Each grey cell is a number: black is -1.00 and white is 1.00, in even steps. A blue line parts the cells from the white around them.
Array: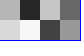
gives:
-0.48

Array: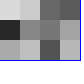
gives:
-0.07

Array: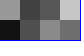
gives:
0.08

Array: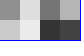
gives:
-0.59

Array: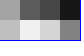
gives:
0.67

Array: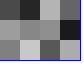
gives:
0.12

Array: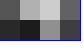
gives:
0.13

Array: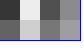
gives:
-0.07

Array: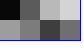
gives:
-0.51
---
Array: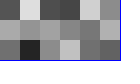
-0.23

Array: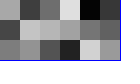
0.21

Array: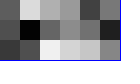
0.05

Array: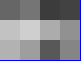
0.04

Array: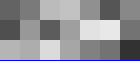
-0.61

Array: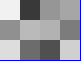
0.63

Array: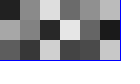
0.57

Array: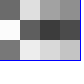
0.54

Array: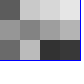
-0.56
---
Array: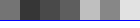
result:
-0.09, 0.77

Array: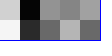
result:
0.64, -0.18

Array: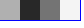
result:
0.38, 0.91

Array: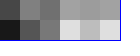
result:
-0.44, 0.75

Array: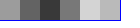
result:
0.22, 0.46

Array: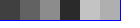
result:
-0.50, 0.37

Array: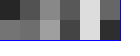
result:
-0.70, -0.64

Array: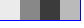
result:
0.84, 0.46

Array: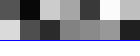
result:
-0.34, -0.76

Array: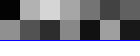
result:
-0.98, -0.81
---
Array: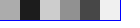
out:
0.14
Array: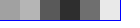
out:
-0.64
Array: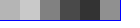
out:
-0.43
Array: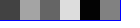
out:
0.73
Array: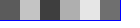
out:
0.37
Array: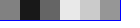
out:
0.83
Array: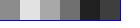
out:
-0.12
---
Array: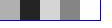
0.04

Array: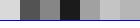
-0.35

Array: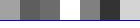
-0.26

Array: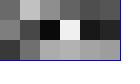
-0.81

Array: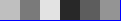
-0.27

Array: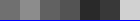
-0.56

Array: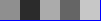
-0.21

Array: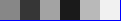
-0.58

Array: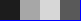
-0.30
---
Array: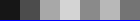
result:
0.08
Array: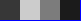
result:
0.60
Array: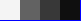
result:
-0.23
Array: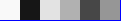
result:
0.39
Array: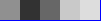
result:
-0.19
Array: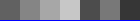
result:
-0.40
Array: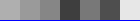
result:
-0.06
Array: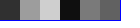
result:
-0.88
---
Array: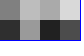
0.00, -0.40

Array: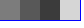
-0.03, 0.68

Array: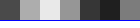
-0.42, -0.03

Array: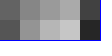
-0.22, -0.70

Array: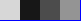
0.69, 0.16

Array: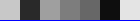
0.57, 0.79
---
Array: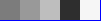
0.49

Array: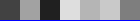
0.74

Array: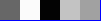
-0.98

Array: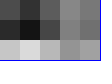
-0.45

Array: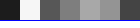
-0.01

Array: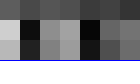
0.27
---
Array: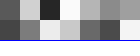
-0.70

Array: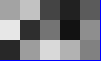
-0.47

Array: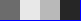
0.45

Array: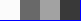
0.27

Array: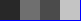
-0.41

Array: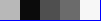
-0.38

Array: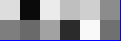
0.84

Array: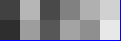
-0.43

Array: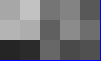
-0.08
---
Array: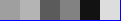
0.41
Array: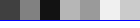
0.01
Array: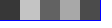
0.54
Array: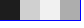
0.63
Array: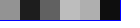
-0.77
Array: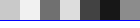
0.89
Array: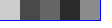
-0.43
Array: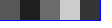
-0.76
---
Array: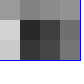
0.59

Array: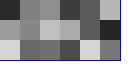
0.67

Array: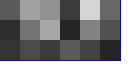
-0.60

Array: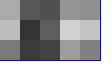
-0.04

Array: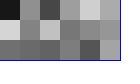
-0.12

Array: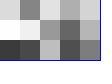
-0.54

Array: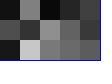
-0.82

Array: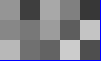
0.44

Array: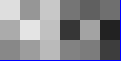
0.07
